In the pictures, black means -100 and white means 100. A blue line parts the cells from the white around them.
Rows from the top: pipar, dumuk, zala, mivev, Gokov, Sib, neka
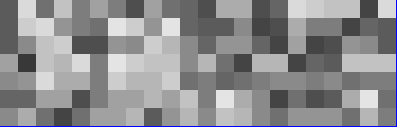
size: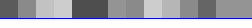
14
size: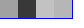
4
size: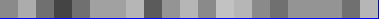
21
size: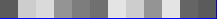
12
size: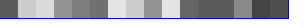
16
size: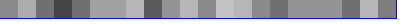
22
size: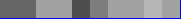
10

